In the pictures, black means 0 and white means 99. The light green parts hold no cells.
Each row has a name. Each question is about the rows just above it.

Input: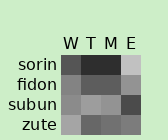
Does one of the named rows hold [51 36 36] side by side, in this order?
yes
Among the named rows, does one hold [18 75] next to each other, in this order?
yes
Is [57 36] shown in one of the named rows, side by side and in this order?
no
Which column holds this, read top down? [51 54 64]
W

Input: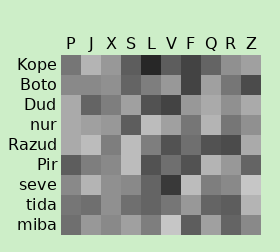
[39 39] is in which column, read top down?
L
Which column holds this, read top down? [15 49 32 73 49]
L
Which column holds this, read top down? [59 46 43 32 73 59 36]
F
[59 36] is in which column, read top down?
F

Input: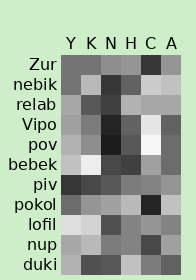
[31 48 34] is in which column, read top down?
N
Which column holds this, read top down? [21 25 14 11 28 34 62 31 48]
N
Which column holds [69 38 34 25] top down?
H

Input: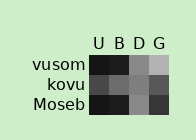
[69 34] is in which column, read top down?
G
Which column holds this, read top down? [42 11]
B
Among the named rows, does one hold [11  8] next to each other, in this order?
no
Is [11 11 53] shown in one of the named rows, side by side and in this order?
no

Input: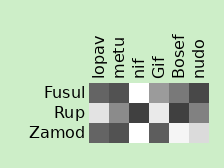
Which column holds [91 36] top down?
Gif
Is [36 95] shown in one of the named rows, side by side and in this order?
yes
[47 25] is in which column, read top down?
Bosef

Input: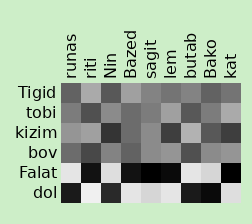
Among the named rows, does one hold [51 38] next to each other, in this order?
yes
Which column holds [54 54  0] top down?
sagit

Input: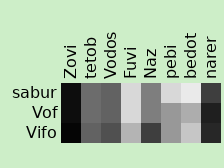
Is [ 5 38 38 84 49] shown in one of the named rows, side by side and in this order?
no
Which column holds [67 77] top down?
bedot
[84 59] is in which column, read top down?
pebi
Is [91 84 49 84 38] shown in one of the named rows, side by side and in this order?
no
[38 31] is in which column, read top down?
Vodos
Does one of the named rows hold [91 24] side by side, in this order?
yes
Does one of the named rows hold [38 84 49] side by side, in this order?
yes

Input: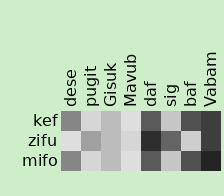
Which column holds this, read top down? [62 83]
pugit
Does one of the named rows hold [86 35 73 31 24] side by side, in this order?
no
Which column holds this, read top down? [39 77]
sig
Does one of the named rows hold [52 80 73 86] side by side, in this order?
no
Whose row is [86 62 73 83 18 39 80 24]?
zifu

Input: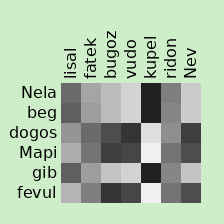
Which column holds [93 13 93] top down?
kupel
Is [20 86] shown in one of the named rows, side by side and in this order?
yes
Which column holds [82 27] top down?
vudo
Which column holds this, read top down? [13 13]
kupel
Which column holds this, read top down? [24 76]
bugoz
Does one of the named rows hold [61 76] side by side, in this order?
yes

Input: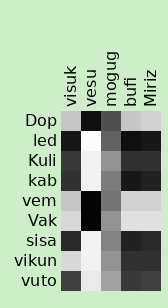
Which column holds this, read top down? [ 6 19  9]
bufi
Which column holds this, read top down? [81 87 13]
bufi
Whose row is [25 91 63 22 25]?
vuto
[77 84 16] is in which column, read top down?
visuk
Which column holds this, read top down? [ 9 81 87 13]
bufi
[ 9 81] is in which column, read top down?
bufi

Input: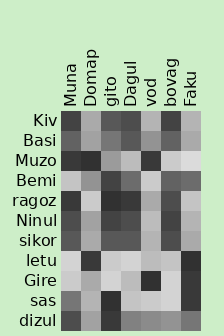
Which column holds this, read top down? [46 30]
Muna
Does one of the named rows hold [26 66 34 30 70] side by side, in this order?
yes
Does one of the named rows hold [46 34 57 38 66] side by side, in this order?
yes

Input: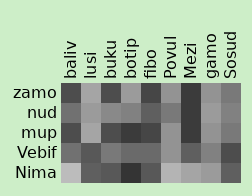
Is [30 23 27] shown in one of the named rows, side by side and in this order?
yes
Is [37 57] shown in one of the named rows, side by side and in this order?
no
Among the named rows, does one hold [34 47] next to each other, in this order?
yes
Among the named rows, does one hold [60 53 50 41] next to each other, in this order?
no

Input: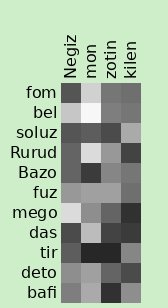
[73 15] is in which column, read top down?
mon
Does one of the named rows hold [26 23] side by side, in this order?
yes
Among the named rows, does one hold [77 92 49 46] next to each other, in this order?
no
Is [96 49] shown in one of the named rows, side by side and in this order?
yes

